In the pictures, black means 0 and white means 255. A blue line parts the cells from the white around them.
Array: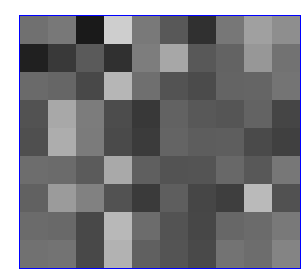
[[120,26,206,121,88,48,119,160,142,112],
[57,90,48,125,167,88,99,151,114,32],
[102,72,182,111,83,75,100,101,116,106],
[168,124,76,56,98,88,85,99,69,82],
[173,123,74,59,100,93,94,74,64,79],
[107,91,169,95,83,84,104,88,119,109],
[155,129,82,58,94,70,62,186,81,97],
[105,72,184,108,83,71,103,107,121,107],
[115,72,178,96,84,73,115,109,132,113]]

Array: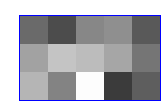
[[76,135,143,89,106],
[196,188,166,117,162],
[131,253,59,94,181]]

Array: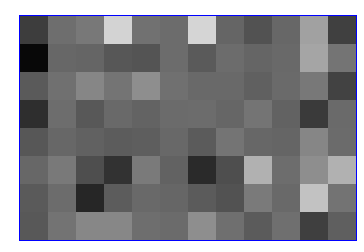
[[110,120,211,113,108,213,101,82,103,161,64,61],
[103,101,87,84,108,90,108,101,105,165,116,8],
[112,134,116,142,112,105,105,96,106,120,66,90],
[109,88,105,99,107,108,102,116,98,58,106,46],
[103,97,92,94,104,91,116,103,101,134,107,87],
[121,78,50,122,98,42,78,177,109,142,177,103],
[108,38,92,105,102,91,82,122,105,194,115,90],
[115,135,135,110,107,142,111,91,111,63,95,88]]

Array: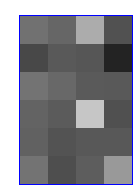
[[102,172,81,113],
[89,86,35,72],
[104,90,89,115],
[91,198,80,99],
[83,88,88,97],
[78,93,153,115]]

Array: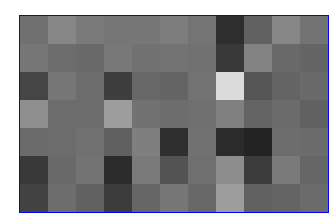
[[135,122,118,119,125,116,46,97,134,115,112],
[109,106,120,113,115,113,57,131,105,101,118],
[118,108,62,104,100,115,219,85,100,106,69],
[108,109,157,114,109,111,128,100,107,97,143],
[108,113,95,127,46,113,43,35,109,107,107],
[105,115,44,122,83,111,141,59,122,102,57],
[109,97,60,102,118,104,157,97,100,107,66]]

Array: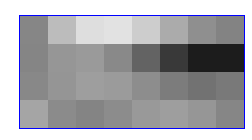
[[188,222,226,205,171,143,131,134],
[150,154,137,99,57,28,28,133],
[149,158,155,141,124,114,121,136],
[139,132,140,153,158,150,134,165]]

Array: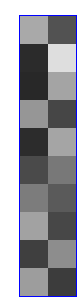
[[82,169],
[222,43],
[164,40],
[70,150],
[165,44],
[120,74],
[90,124],
[71,162],
[141,63],
[60,157]]

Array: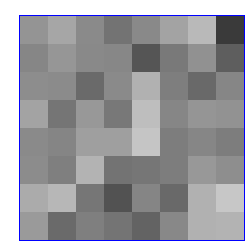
[[166,138,115,137,163,185,58,148],
[150,137,135,85,121,145,94,134],
[139,106,138,177,126,105,134,141],
[117,152,120,190,134,149,146,163],
[133,159,159,197,125,134,125,138],
[127,179,115,118,125,152,142,140],
[183,118,82,133,105,177,199,171],
[106,127,116,99,136,177,179,154]]

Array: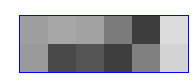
[[167,162,123,61,220,158],
[73,85,62,128,211,154]]
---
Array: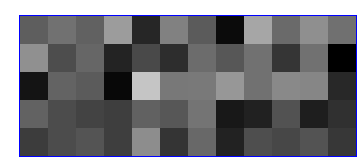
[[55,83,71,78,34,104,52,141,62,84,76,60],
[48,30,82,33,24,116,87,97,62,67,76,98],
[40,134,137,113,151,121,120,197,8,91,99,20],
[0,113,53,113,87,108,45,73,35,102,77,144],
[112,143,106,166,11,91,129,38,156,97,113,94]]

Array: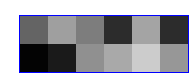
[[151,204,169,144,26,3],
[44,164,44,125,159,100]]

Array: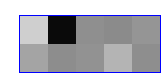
[[142,180,146,141,164],
[149,139,143,10,207]]

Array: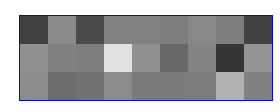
[[129,178,123,122,122,140,114,108,141],
[148,52,132,103,146,226,126,129,144],
[65,126,136,126,130,130,75,138,65]]

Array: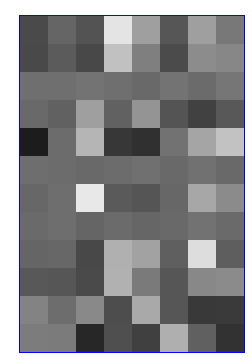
[[50,96,175,64,79,39,123,124],
[58,57,86,169,77,137,109,131],
[139,136,86,122,177,74,86,88],
[94,221,95,162,176,72,103,101],
[106,114,105,102,107,101,110,106],
[139,167,103,85,90,232,110,103],
[105,113,105,112,108,105,108,110],
[194,165,114,48,55,181,108,28],
[88,65,84,148,97,159,97,105],
[118,107,115,105,111,115,111,111],
[135,140,75,127,193,72,91,73],
[120,159,86,159,228,83,101,74]]

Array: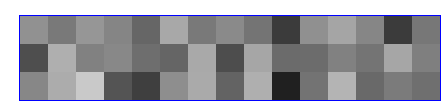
[[111,123,105,180,115,32,175,99,170,142,63,84,201,172,135],
[127,166,116,129,108,107,166,77,169,101,110,136,129,175,78],
[119,59,134,165,144,59,116,138,121,168,102,133,150,121,145]]

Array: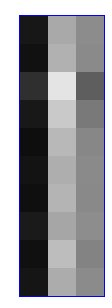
[[139,172,21],
[131,189,16],
[141,166,26],
[137,180,15],
[138,174,19],
[135,184,14],
[121,201,24],
[94,228,47],
[138,177,17],
[140,169,23]]

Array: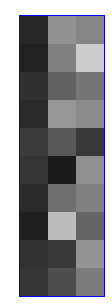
[[123,78,53],
[148,58,49],
[100,188,32],
[129,111,43],
[144,27,53],
[56,88,59],
[140,151,42],
[118,98,48],
[204,129,34],
[134,146,40]]
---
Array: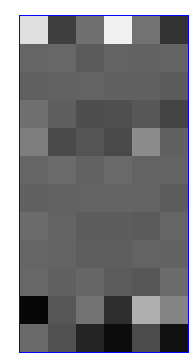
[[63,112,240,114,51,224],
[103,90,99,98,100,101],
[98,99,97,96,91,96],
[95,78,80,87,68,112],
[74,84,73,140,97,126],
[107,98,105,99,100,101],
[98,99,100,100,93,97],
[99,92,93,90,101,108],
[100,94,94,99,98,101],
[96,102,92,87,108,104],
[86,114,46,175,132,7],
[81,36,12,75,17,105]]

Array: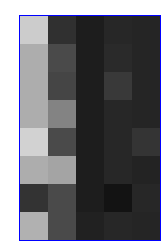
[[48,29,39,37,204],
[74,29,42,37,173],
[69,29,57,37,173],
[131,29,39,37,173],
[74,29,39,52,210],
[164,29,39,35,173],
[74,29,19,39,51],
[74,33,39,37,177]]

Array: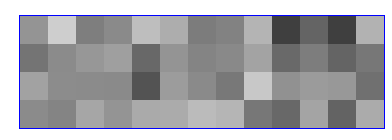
[[206,126,138,190,173,124,130,180,63,100,63,178,148],
[139,151,159,104,148,132,137,163,105,125,100,119,116],
[140,139,138,83,156,138,120,200,145,155,152,112,162],
[132,166,148,170,171,187,181,119,104,164,99,171,139]]

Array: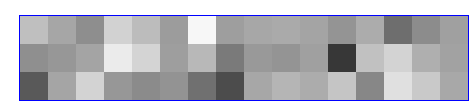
[[166,142,210,188,156,247,158,167,170,164,148,172,110,140,160,191],
[151,164,235,212,158,184,122,153,148,160,55,193,211,175,162,143],
[165,211,151,139,147,112,76,167,181,172,197,135,224,201,168,89]]

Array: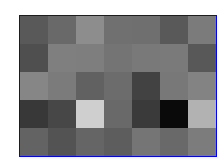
[[105,141,112,111,89,123,89],
[127,126,116,121,122,88,79],
[123,97,108,66,120,131,134],
[71,207,105,58,10,178,56],
[83,101,93,117,105,124,99]]

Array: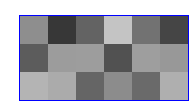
[[55,99,196,114,69,142],
[156,157,81,158,152,92],
[171,101,140,106,175,180]]

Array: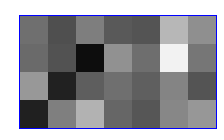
[[79,126,89,84,183,143,111],
[82,13,145,110,242,118,106],
[33,94,111,95,132,84,152],
[127,178,102,86,135,151,32]]

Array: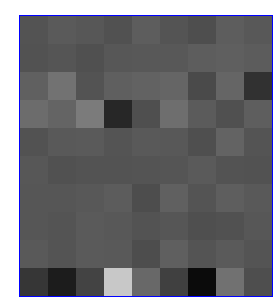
[[90,87,81,93,84,78,93,88,83],
[85,80,87,88,88,93,95,92,82],
[114,83,95,98,101,74,101,49,96],
[100,123,39,79,110,91,80,94,108],
[89,90,84,89,88,79,99,84,82],
[81,83,83,84,85,90,83,82,87],
[86,88,92,77,96,84,94,89,86],
[84,90,88,83,86,79,81,87,86],
[84,90,89,77,95,84,90,84,89],
[28,67,200,104,64,11,113,78,54]]

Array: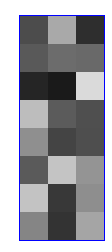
[[169,46,76],
[108,105,89],
[26,218,37],
[91,79,189],
[68,78,143],
[196,148,90],
[56,142,195],
[51,165,133]]
